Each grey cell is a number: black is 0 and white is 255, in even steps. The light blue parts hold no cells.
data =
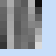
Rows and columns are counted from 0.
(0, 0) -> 122
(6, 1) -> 173
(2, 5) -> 96
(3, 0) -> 90
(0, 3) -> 91
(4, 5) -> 164
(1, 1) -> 155
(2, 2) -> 95
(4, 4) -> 117
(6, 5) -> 218
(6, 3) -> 118
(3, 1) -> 167
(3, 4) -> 133

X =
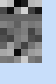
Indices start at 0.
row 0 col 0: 206
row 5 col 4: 79
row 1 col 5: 22
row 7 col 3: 119
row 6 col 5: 143
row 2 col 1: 101
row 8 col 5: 108
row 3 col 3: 130
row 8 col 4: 121
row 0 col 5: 190
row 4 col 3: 126
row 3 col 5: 127
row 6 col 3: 67
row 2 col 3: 101
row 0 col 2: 5
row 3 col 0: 130

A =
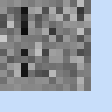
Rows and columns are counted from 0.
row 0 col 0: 141
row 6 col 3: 127
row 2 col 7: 150
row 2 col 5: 85
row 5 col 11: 84
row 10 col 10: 93
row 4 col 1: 104
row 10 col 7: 184
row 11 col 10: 121
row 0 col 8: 114
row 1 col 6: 79
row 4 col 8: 126
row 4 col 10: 133
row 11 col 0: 113
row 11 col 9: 124
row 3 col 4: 152
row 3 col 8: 125
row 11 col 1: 148
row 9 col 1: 153
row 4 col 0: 119
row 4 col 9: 116
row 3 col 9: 151
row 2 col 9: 101
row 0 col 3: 130
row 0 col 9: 150
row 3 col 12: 153
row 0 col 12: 105
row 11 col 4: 131
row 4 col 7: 55
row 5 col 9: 152
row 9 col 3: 24
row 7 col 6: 68
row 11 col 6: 144
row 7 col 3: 28
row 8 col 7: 150
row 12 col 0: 135
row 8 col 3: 113

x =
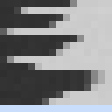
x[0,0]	50
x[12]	[51, 50, 52, 50, 51, 49, 50, 50, 51, 48, 54, 51, 80, 190, 202, 202]
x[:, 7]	[50, 202, 52, 104, 204, 48, 49, 60, 203, 205, 50, 48, 50, 54, 194]
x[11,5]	50
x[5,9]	49
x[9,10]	204
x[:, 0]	[50, 48, 49, 49, 95, 50, 47, 48, 56, 50, 47, 51, 51, 47, 51]
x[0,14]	204
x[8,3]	204
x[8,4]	205
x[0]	[50, 51, 52, 48, 51, 49, 49, 50, 50, 53, 134, 202, 202, 202, 204, 204]
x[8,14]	204
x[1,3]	179
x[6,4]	52
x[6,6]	49
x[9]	[50, 48, 49, 48, 76, 187, 206, 205, 206, 205, 204, 204, 204, 204, 204, 205]
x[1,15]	207
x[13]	[47, 48, 48, 51, 50, 49, 52, 54, 73, 187, 205, 205, 205, 205, 202, 204]
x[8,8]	206
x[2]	[49, 50, 51, 50, 49, 50, 49, 52, 61, 167, 206, 204, 203, 203, 205, 204]
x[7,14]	202
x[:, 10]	[134, 203, 206, 204, 202, 56, 202, 206, 204, 204, 53, 53, 54, 205, 205]
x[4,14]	205
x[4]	[95, 177, 201, 204, 204, 204, 204, 204, 205, 202, 202, 204, 205, 202, 205, 203]
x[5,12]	204
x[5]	[50, 49, 51, 48, 51, 50, 51, 48, 50, 49, 56, 141, 204, 202, 206, 204]
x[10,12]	68
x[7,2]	48
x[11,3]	53
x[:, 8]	[50, 206, 61, 201, 205, 50, 55, 170, 206, 206, 51, 51, 51, 73, 204]
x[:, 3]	[48, 179, 50, 50, 204, 48, 48, 52, 204, 48, 50, 53, 50, 51, 49]

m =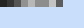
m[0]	36
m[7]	195
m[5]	141

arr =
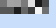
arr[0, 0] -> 118
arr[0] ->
[118, 163, 161, 122, 223, 26, 75]
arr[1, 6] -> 111
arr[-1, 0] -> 86

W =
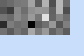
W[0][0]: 99
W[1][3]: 110
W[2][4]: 154
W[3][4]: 3
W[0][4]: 163
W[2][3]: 122
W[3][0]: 42
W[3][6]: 111
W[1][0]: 82
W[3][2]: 111
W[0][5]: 91
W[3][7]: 152
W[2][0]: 117
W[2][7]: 101
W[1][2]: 136

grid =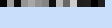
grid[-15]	5
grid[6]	132
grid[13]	2
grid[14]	32
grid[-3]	33

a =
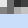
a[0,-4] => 231
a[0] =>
[231, 109, 46, 65]
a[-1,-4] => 130
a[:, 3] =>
[65, 195]
